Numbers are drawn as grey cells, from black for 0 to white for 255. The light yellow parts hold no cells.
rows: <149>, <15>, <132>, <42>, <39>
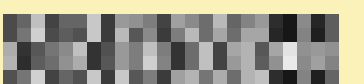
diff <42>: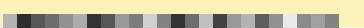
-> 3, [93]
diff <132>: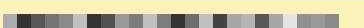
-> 24, [145]

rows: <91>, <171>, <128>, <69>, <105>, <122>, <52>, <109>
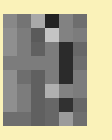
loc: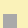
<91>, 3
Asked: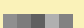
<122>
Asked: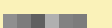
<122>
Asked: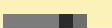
<69>
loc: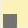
<91>, 2
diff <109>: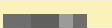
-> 4, [103]

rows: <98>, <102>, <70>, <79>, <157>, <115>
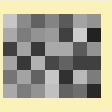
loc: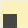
<79>, 4
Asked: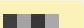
<70>
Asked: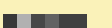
<79>
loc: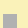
<79>, 3
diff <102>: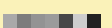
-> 5, [64]
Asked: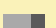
<70>
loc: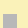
<157>, 6

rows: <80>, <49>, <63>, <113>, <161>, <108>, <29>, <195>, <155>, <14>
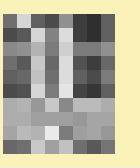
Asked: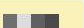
<161>
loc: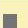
<14>, 8

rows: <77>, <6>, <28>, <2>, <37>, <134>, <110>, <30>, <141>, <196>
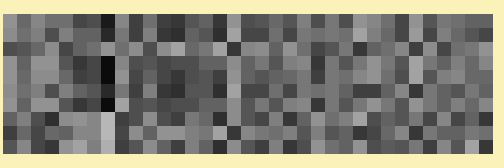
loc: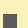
<196>, 28
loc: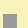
<6>, 30
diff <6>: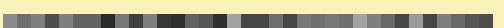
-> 35, [70]
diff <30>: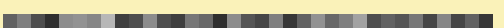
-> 24, [111]
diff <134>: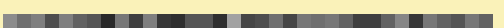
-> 19, [70]

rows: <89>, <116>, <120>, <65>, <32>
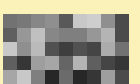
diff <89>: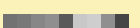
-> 9, [75]
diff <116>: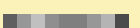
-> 4, [135]
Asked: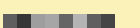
<65>
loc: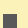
<89>, 5
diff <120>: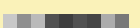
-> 9, [114]

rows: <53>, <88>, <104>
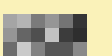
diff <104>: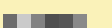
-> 4, [86]
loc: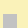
<88>, 4
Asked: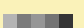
<53>
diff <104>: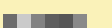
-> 4, [86]

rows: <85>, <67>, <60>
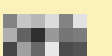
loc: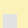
<85>, 6
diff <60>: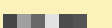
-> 4, [232]

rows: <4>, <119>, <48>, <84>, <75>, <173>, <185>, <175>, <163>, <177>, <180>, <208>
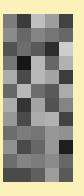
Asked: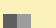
<208>
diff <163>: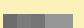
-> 5, [145]
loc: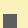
<208>, 3
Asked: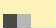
<75>

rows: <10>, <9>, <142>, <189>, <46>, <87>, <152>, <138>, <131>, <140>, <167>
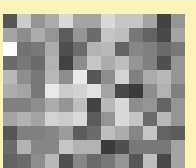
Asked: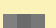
<142>
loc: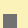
<142>, 2
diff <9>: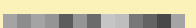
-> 3, [172]
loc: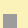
<131>, 5

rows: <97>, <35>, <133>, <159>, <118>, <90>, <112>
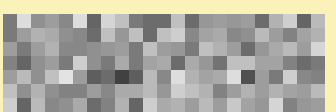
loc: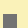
<159>, 16
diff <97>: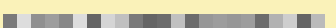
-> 11, [108]
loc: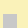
<112>, 17

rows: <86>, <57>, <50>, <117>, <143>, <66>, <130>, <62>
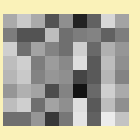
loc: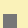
<62>, 5
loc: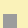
<117>, 4
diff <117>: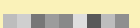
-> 3, [125]
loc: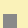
<117>, 5
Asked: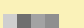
<130>

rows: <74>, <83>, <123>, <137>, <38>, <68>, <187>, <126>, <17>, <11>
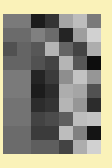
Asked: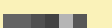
<137>
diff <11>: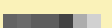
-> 1, [107]
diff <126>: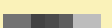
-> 7, [195]
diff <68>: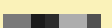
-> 6, [165]

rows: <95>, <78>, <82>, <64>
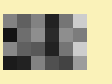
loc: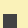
<64>, 5
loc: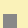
<82>, 1
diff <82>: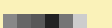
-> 2, [96]
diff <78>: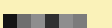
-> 4, [42]
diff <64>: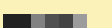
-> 1, [27]

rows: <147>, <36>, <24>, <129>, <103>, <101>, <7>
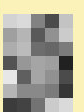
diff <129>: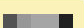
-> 4, [159]
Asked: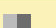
<24>
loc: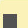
<129>, 1

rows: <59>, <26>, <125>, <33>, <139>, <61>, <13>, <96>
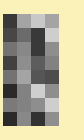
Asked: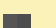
<139>
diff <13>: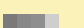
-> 2, [130]
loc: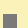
<13>, 1
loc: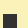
<96>, 3
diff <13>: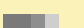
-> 2, [130]
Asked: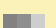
<13>

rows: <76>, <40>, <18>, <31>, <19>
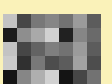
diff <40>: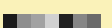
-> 3, [169]
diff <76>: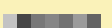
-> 7, [92]
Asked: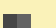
<18>
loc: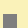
<18>, 4

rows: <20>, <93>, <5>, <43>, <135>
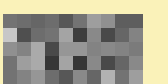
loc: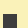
<93>, 6
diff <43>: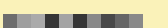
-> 1, [115]
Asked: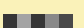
<43>
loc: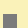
<5>, 10
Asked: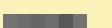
<20>
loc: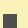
<93>, 2

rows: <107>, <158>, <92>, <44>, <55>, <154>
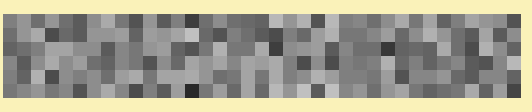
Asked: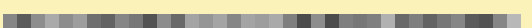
<44>
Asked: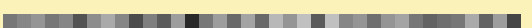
<154>
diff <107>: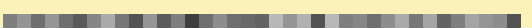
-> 7, [141]
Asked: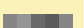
<55>

